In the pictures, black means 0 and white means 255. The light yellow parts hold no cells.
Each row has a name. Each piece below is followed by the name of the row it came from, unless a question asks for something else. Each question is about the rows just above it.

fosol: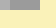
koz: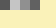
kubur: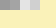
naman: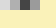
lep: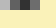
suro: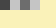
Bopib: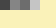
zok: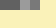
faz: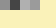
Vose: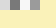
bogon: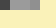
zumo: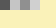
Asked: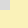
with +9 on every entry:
[227]
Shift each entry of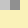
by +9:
[206 153]
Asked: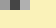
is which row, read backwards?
naman
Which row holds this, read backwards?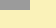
fosol
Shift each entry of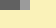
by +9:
[106 106 164]
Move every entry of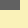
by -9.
[88 88]
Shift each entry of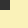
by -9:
[41]

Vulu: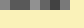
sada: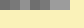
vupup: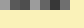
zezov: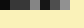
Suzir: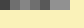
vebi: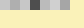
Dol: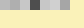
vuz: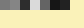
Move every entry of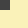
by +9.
[75]
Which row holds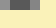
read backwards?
Vulu

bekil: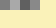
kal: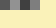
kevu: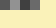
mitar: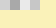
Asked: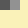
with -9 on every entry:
[ 78 137]
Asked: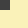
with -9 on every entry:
[55]

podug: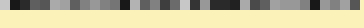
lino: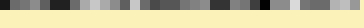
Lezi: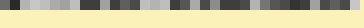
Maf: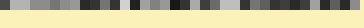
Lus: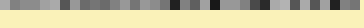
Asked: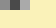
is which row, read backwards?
Lezi
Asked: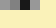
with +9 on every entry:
[161 138  33 161]
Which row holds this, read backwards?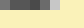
lino
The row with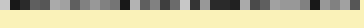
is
podug
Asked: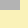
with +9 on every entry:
[188 188]
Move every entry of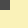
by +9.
[83]

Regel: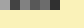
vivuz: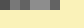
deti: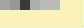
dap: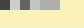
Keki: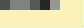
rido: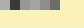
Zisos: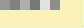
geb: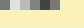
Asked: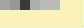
deti
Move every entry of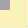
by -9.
[154]
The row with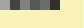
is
Regel

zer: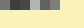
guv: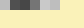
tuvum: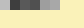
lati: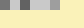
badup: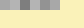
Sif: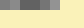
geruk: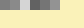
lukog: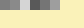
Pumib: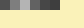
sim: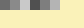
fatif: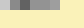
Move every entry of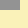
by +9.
[156 156]
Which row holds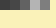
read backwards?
Pumib
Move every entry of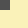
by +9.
[89]

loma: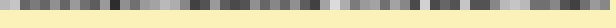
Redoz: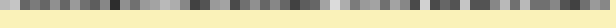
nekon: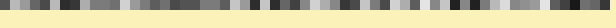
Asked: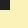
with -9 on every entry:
[24]
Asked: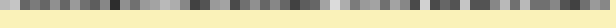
Redoz

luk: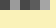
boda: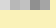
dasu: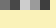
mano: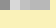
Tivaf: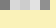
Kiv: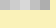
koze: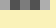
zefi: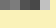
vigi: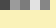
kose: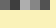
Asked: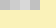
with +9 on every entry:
[202 214 225 202]
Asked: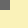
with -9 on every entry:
[94]
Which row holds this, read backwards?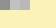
boda
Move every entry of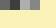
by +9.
[112  71 183 143]
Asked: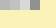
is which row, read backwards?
mano
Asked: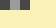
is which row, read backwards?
luk

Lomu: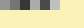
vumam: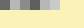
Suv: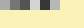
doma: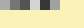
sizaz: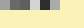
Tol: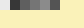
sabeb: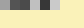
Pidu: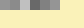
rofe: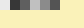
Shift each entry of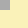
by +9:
[180]
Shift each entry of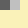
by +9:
[104 201]
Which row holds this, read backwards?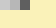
vumam
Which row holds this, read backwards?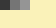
Lomu
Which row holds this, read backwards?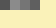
Tol

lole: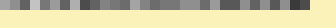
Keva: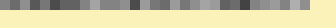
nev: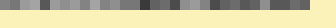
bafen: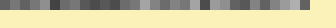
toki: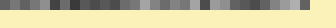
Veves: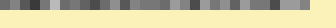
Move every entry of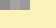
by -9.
[134 155 146]
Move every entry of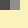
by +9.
[ 85 152]
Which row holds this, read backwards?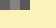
bafen
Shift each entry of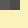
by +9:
[97 85]

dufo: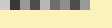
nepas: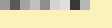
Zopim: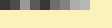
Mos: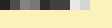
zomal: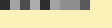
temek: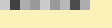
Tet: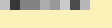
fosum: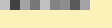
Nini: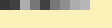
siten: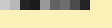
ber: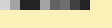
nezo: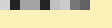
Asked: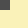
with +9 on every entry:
[86]
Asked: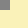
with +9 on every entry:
[140]
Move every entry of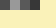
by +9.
[ 86 162  98  64]
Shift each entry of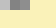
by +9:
[201 140 151]
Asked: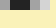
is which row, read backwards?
ber
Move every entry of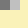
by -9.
[110 183]
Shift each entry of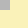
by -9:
[174]

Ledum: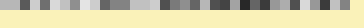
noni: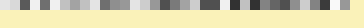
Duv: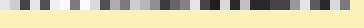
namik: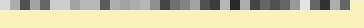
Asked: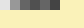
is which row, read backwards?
namik
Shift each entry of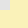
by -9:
[219]
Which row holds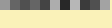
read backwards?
namik
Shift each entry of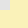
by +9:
[237]
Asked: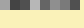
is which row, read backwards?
Ledum

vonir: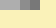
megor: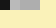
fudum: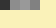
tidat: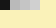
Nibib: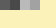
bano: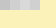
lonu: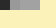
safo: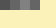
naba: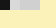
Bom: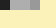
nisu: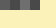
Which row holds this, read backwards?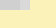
naba
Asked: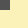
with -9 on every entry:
[73]
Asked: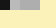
megor

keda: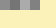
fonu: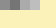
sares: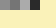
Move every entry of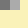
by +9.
[126 180]
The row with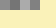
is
keda
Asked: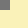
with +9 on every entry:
[126]
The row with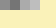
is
fonu

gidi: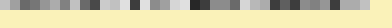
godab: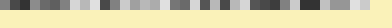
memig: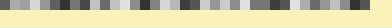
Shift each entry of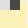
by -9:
[215  64]
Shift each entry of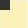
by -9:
[42]
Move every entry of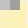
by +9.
[202 169]
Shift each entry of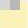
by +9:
[223 193]
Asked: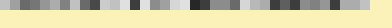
gidi
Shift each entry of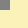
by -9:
[120]
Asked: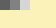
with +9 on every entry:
[104 138 223]

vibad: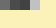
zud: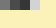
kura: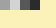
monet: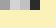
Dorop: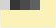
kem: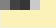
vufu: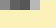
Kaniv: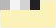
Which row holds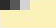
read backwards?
kura
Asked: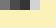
zud
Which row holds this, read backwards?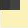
kem
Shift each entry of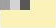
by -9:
[152 202  78]
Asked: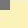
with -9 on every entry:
[109]
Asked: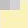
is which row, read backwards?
monet
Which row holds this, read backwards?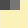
zud

